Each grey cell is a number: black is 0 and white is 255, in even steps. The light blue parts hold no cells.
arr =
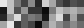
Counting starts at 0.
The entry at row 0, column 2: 122
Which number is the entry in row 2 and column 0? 40
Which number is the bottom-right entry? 107
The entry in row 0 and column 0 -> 231
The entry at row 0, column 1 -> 193
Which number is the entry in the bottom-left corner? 165
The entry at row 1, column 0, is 24

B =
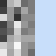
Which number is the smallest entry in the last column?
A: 108
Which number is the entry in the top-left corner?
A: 50
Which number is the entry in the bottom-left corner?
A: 233
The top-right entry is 124
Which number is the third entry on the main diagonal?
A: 50
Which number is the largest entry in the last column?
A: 166
